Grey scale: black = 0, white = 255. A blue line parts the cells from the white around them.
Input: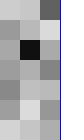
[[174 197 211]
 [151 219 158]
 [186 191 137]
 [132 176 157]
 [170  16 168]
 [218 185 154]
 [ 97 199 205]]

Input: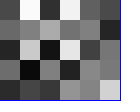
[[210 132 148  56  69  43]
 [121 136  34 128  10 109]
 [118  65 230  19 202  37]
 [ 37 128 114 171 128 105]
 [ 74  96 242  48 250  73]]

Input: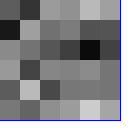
[[165 204 156 143 100 120]
 [117 120 119  73 186  92]
 [117 139 130 134  68 153]
 [ 66  11  63  86 115 138]
 [ 84  82 124 113 159  24]
 [160 185 145 155  52  93]]

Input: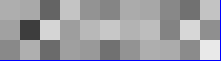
[[233 139 171 174 147 113 153 159 107 175 137]
 [143 215 131 189 179 199 184 158 213  61 161]
 [195 113 136 167 171 133 147 196 100 169 174]]

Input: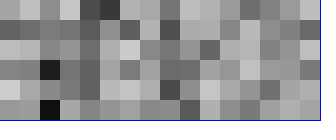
[[164 175 160 122 141 176  89 139 137 161 148 133 167  15 156 152]
 [175 165 113 148 169 197 142  75 175 195 185  97 122 137 168 205]
 [122 151 154 192 150 162 109 107 162 123 164  97 116  29 129 133]
 [190 148 131 181 175 102 149 118 136 203 175 109 148 134 181 188]
 [106 129 141 185 135 174 171  79 178  94 143  91 116 123 109  99]
 [189 154 130 110 154 177 189 117 168 177  57  77 198 141 190 165]]

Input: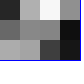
[[ 22  62 164 172]
 [ 15 133 136 104]
 [144 247 176  38]]

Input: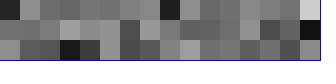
[[138  80 112  95 118 112 156 131  88  74 146  61  25  85  91 141]
 [ 17  98  76 145 110  98  97 120 152  78 146 139 158 123 112 113]
 [205 114 125 137 112 104 142  31 135 128 113 118 102 109 142  36]]

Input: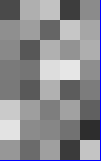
[[196  58 159 107 151]
 [ 45 114 134 139 227]
 [ 96 161 126 158 202]
 [124  92 177  89 121]
 [142 230 221 117 122]
 [174 147 176  87 137]
 [166 198 101 158 143]
 [139  61 194 175  74]]
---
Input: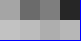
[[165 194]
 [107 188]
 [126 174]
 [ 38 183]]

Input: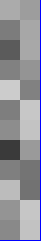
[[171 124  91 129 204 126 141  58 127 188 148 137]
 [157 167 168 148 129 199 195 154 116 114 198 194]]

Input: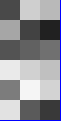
[[ 73 166  83 234 124 226]
 [207  66  97 209 245  90]
 [185  33 112 192 211  57]]

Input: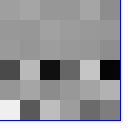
[[159 152 154  74 150 239]
 [165 151 150 185 165  89]
 [151 161 157  16 140 189]
 [151 156 153 102 152 157]
 [165 153 151 197 164 107]
 [141 151 142   5 178 126]]

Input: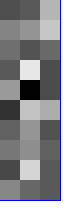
[[ 79 132 111  89 154  50  98 119  72 135]
 [ 89 148  83 231   2 195 149 142 213 103]
 [181 198 105  77  76 173  82  97  89  89]]

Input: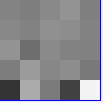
[[131 136 147 125  52]
 [126 130 110 155 171]
 [137 144 138 135 123]
 [147 141 130 141  65]
 [127 130 129 121 243]]

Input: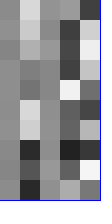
[[139 144 133 142 142 141 144 137 134 140]
 [216 202 176 127 116 216 207  43  85  41]
 [147 138 152 135 135 143 145 142 152 144]
 [155  63  71  65 241  95  99  34  96 172]
 [ 64 208 238 196 111  70 183  56 245 120]]

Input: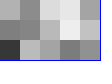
[[178 127  55]
 [140 133 187]
 [220 185 164]
 [231 238 124]
 [164 194 145]]
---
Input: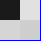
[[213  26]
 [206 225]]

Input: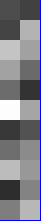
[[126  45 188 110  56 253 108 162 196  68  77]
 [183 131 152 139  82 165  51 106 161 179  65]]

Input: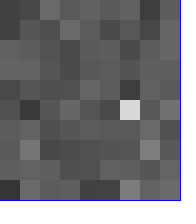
[[ 53  95  90  92  80  73  99  97  66  66]
 [106  98 116  98  58  85  99  93  86  72]
 [ 92  95  72  79  86  79  85  83  79 105]
 [ 94  79  76  86 102  80  75  74 106  89]
 [ 66  80  81  91  85 101  88  90  91  97]
 [ 67  96  84  89  74  92  91  93  74  90]
 [124  94  85  90 216  62  84  75  87  97]
 [ 98  86 125 105  88  97  95  92  71  62]
 [106 100  88  81 113  90  95 102 102  93]]

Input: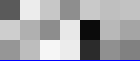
[[150 206  90]
 [189 176 236]
 [246 141 199]
 [236 232 142]
 [ 43  11 201]
 [144 184 191]
 [129 165 194]]

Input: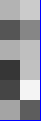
[[164  69  54 175  85 179]
 [ 93 244 193 191 134 203]]

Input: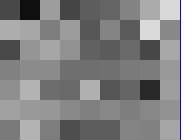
[[122 161 143 129  73 173  72]
 [179 153 179 139 149 167  15]
 [125 151 109 139 166 126 157]
 [ 78 137 105 111 145 156  69]
 [ 93 128 176 111  97  87  93]
 [ 93 136  85 112  91 132 100]
 [132 126 101 122 106  90 131]
 [129 135  40 124  71 218 171]
 [165 146 158 153 168 136 217]]

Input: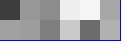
[[161  61]
 [157 152]
 [127 140]
 [202 238]
 [108 245]
 [177 167]]
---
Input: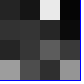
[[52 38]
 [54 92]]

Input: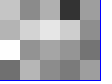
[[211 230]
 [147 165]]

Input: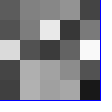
[[125 233]
 [ 81  59]]

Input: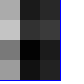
[[49 58]
 [ 3 27]]

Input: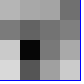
[[ 99 115]
 [  6 121]]

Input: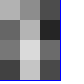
[[180  37]
 [218 107]]
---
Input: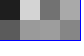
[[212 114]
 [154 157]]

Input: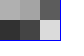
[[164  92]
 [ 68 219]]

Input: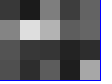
[[ 27 126]
 [222 179]]

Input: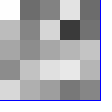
[[109 130]
 [133 214]]

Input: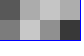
[[172 197]
 [200 144]]

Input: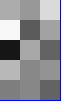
[[152 218]
 [ 91 162]]

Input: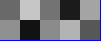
[[198 115]
 [ 18 139]]

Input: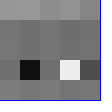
[[152 141]
 [112 116]]

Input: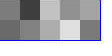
[[ 63 194]
 [129 173]]
